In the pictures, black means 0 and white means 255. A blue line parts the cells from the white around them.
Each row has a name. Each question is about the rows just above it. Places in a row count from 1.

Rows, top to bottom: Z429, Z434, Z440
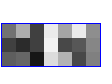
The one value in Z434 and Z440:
[72]
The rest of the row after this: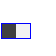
[ 72  87 134]
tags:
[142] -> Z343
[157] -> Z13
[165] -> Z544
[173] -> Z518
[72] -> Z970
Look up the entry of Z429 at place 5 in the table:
Z544

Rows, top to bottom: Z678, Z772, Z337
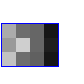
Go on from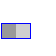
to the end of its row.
[102  30]
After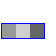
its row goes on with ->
[30]
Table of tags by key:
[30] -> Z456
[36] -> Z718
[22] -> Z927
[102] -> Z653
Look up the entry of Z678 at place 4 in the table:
Z927
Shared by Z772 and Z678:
[102]
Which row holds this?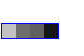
Z337

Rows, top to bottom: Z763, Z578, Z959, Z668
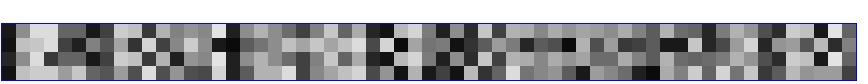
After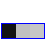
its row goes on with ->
[220  65  32 129  85 164  51 212  65 135 204 141  25  11  92 116 141 192
 164 198 164 192 220  73 212  11 164 116 123  18  51  92 156 123  38  92
  79  11 178  79 156  57  65  92  25  25 198  38  73 156 212  38 148 156
  85 185  44 129]
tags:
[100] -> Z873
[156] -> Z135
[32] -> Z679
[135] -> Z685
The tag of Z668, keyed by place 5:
Z135
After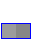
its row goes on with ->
[108  32  11 171 129 204 100 212 116 198  57  92 185 148 156 156  65]
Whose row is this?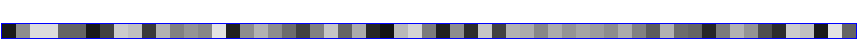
Z763
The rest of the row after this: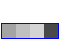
[148  18 178  25  65  18 185  51 100 220 116 135 148  92  25 156 135 108
  32  11 171 129 204 100 212 116 198  57  92 185 148 156 156  65]
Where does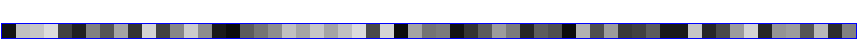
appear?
Z578
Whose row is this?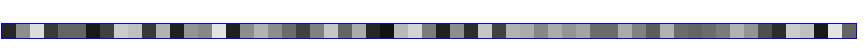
Z959

